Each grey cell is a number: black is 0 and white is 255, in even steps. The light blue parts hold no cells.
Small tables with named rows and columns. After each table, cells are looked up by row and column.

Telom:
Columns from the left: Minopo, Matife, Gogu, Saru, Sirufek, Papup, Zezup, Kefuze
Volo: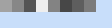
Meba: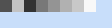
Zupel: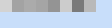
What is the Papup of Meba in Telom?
177
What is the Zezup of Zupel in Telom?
122
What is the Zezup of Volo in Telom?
94
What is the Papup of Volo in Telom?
71
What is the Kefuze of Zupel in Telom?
185
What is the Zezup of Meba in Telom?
200
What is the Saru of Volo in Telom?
238
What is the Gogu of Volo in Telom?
84
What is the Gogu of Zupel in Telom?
171

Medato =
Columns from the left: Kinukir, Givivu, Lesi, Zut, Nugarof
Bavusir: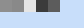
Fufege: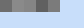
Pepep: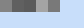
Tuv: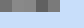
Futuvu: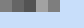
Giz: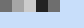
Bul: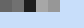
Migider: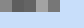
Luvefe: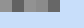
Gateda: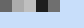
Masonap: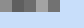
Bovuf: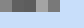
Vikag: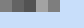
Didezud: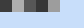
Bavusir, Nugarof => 92
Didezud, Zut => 55
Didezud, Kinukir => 60
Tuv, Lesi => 135
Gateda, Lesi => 191
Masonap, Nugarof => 114
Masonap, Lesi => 109
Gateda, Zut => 30
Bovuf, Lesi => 93
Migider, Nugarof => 119
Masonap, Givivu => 95
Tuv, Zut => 96
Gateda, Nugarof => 111
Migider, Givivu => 94
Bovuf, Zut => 164
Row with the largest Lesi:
Bavusir

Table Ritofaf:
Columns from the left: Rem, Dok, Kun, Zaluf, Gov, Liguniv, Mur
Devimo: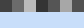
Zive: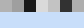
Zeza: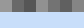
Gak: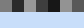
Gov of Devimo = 85
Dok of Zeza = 105
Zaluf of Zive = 218
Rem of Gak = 124
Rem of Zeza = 152
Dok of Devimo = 107
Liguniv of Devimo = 167
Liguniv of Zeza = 96
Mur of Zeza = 133
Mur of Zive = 174
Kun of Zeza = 86

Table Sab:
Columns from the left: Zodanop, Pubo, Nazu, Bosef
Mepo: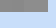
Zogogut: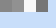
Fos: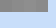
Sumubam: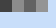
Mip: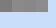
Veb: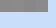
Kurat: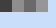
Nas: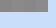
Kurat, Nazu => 106
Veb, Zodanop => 138
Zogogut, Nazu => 248
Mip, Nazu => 136
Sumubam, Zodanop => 65
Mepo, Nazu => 141
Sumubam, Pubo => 140
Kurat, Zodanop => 63
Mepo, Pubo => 137
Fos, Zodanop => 135
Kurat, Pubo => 142
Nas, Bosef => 139

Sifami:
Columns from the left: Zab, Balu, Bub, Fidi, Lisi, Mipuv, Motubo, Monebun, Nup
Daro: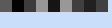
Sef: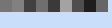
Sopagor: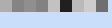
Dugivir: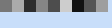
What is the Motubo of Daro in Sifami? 63
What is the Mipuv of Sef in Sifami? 163
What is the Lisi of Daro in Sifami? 21
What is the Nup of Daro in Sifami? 64
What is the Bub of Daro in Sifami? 60
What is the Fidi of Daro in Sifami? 151
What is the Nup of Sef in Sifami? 102
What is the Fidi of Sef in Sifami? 111
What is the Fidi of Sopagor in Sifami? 130
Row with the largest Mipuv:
Dugivir

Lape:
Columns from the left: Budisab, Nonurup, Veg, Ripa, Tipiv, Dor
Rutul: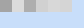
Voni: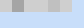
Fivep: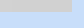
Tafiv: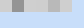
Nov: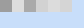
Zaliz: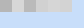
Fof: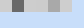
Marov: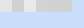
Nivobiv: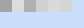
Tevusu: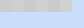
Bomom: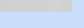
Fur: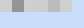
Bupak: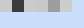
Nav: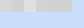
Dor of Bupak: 205
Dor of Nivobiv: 213
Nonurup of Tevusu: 207
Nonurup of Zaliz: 215
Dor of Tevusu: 209
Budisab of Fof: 206
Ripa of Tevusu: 208
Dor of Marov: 209
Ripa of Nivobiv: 209
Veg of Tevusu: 203

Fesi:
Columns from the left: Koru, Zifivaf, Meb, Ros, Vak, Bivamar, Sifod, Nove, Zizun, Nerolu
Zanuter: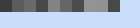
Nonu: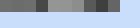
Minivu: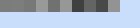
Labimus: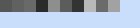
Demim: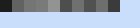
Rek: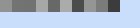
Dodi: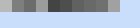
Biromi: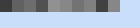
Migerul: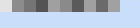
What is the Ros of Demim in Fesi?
122
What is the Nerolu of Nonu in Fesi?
101
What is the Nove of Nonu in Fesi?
89
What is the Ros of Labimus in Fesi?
43
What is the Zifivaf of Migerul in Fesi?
140
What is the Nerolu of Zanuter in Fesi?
72
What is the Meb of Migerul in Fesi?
117
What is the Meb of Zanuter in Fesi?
106
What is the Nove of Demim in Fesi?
81
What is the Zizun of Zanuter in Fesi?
146
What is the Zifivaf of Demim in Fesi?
98
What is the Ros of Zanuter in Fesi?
72
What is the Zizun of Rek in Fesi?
123
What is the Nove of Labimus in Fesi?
185
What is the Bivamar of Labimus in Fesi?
92
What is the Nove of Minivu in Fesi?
100
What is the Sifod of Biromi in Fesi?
115
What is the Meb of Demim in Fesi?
117
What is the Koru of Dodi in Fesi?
185
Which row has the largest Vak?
Migerul

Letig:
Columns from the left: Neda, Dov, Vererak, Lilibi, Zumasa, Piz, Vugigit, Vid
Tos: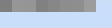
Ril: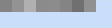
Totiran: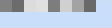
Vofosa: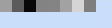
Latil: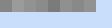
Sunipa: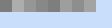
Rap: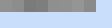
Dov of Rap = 141
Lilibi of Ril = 139
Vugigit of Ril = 112
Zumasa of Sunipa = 126
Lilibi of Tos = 129
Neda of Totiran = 129
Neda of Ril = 131
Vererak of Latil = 146
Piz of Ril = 132
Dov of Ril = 147
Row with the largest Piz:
Totiran

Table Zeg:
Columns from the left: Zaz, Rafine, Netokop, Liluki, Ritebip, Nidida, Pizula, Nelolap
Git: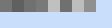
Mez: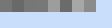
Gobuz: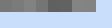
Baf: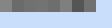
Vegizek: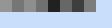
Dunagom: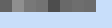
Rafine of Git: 96
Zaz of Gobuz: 119
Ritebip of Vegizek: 33
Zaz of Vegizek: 149
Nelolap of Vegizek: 124
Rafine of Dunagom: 143
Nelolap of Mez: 139
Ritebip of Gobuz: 96
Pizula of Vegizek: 62
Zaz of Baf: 133
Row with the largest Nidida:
Baf

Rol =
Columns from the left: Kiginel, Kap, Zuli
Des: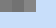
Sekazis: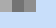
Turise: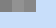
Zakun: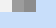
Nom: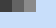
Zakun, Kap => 156
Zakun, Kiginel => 242
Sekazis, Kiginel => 171
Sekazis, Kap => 115
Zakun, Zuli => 140
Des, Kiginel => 123
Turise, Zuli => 135
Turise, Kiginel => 127
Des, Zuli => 133
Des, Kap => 114
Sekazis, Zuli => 142
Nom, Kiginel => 61
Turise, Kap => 146
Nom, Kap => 99
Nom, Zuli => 138
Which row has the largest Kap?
Zakun

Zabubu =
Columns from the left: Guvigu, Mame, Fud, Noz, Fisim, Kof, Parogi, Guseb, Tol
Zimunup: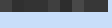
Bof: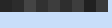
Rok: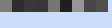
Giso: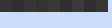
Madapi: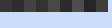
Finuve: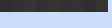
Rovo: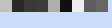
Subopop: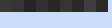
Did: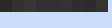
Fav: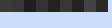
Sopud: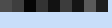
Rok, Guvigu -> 124
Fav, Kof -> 55
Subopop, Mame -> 53
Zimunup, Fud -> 51
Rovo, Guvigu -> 193
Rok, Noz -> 55
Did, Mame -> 49
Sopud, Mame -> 62

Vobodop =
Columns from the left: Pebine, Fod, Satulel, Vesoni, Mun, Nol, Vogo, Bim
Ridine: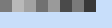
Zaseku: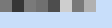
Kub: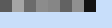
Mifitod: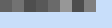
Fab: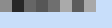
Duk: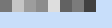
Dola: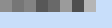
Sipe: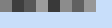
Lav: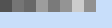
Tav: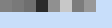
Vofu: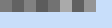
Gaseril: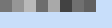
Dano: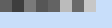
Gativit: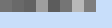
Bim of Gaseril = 96
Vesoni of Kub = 140
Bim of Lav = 145
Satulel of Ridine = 162
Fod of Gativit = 105
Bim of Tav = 152
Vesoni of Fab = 86
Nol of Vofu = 170
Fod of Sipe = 62
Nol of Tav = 200
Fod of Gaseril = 150
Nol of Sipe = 140

